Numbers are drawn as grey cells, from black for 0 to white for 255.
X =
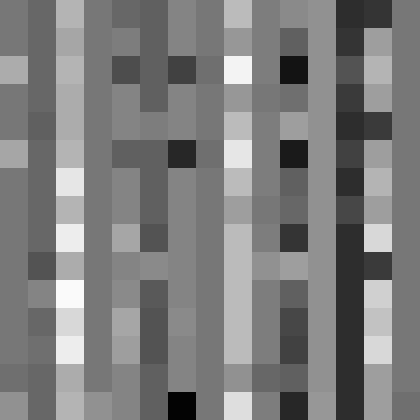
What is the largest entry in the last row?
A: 222
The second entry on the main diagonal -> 103
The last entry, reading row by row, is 111
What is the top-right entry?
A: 119
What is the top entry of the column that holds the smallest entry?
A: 132
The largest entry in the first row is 187
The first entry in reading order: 119
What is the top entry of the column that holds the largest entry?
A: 180
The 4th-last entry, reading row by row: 151
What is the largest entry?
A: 250
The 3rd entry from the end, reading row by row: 45
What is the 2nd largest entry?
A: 243
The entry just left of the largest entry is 132
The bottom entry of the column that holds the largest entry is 180
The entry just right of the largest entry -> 119
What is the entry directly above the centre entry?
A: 119
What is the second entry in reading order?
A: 103
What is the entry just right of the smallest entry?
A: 119
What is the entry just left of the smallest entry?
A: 96
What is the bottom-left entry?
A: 145
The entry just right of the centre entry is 158
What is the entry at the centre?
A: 119
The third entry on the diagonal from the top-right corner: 83
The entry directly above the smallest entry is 132
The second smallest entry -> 19
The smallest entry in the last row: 3
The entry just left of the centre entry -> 132
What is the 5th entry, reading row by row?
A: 103

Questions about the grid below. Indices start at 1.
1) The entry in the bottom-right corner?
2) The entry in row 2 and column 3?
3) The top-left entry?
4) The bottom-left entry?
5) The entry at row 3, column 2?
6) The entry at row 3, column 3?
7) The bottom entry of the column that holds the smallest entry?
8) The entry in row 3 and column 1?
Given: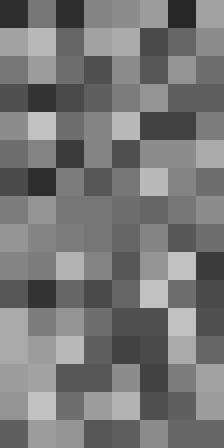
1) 102
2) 102
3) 46
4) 95
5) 156
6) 110
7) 102
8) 118

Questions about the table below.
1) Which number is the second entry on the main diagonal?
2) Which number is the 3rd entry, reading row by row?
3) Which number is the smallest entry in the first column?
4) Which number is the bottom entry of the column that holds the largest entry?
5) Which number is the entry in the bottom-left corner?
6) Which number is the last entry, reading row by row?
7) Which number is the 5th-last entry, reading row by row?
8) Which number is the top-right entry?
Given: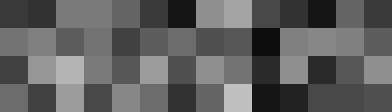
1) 128
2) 122
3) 58
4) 192
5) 108
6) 80
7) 21
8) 58

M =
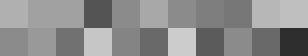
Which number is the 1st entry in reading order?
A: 176
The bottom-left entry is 139
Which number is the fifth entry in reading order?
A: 139
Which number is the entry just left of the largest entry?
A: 105
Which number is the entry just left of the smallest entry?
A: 105
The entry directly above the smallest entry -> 191
